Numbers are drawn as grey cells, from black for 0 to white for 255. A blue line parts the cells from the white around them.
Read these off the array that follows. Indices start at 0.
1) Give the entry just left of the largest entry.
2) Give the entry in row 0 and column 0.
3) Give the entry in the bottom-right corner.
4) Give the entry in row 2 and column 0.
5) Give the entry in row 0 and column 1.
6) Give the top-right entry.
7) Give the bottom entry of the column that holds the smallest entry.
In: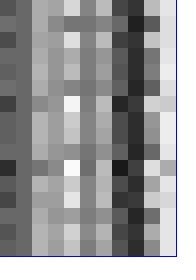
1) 138
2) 84
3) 229
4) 76
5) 104
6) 229
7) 84
